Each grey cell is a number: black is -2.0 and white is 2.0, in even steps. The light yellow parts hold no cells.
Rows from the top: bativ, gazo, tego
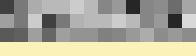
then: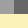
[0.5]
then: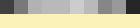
[1.4]

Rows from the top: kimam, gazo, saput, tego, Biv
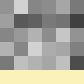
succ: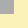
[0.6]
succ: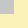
[0.3]
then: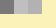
[0.6]
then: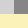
[0.2]
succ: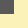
[-0.5]
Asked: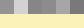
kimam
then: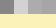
[0.0]

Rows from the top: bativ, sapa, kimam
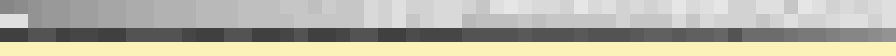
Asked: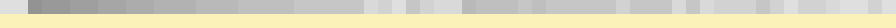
sapa
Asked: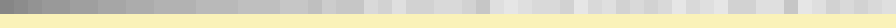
bativ
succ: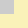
[1.1]
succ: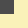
[-0.9]

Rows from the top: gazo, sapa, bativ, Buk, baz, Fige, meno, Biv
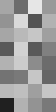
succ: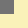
[-0.1]
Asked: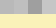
meno
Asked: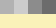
baz
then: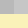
[0.5]
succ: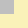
[0.5]

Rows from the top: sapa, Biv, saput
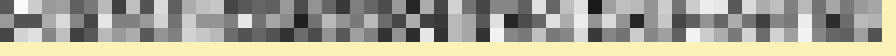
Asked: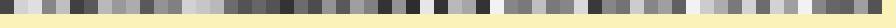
saput
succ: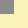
[-1.5]

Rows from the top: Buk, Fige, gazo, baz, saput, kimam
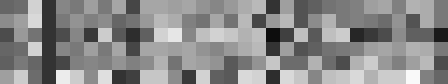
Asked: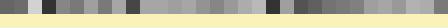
baz
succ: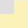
[-1.2]
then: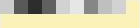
[1.1]

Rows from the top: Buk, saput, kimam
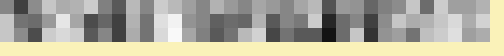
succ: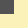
[0.4]
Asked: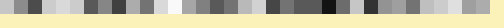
kimam
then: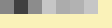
[1.4]
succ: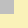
[1.2]
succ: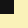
[-0.3]
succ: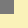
[1.2]

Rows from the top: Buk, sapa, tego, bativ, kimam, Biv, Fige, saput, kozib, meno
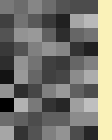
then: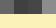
[0.7]
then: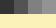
[-0.8]
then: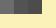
[-0.8]

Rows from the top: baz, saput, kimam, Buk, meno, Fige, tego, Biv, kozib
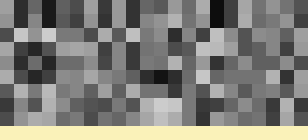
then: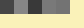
[0.8]
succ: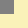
[-0.6]
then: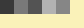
[-0.6]
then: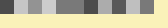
[0.2]
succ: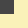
[0.1]
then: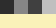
[0.2]

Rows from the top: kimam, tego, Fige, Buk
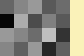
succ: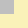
[-1.2]
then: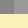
[-0.6]
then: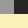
[-0.5]
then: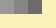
[1.0]
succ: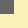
[0.1]

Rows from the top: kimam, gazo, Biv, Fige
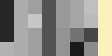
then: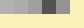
[-1.6]
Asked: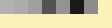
Fige

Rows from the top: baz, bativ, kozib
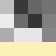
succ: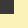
[-0.4]
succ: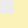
[-0.3]
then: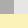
[1.6]
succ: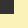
[0.0]
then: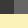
[-0.2]
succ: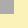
[1.6]

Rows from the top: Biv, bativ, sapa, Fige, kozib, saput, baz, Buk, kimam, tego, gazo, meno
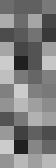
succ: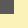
[-0.2]
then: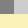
[0.0]
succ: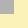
[0.5]
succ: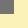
[-1.1]
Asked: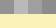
Buk
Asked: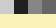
gazo

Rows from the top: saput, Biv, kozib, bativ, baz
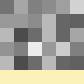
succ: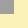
[1.3]
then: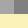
[0.2]
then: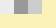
[0.0]
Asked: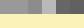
Biv
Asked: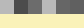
baz
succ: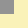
[0.0]
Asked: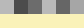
kozib

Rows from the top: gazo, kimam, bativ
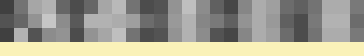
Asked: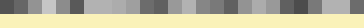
kimam
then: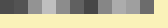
[-0.5]
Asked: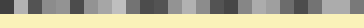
bativ
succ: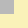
[-0.2]
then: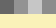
[-0.6]
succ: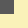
[0.8]

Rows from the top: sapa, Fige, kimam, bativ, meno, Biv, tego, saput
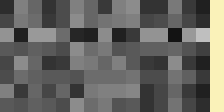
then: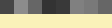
[0.0]
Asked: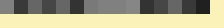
tego
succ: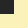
[-1.5]
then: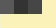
[-0.2]
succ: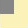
[-1.2]
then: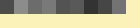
[-0.9]

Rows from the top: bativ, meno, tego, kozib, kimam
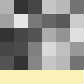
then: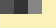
[1.1]
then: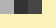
[1.1]
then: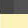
[0.7]
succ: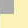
[0.3]

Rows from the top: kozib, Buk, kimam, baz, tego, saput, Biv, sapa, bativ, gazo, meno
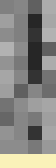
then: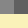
[0.7]
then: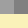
[-1.4]
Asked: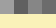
Biv

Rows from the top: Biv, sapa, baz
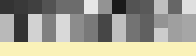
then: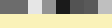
[-0.4]
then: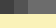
[1.6]

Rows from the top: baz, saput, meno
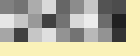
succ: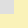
[0.3]
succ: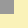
[-1.0]
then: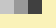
[-0.2]
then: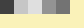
[0.9]

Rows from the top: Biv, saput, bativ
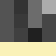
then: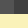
[-1.5]
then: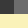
[-0.9]
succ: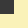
[-0.3]

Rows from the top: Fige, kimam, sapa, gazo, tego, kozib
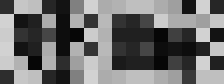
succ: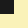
[-1.5]
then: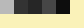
[-1.7]

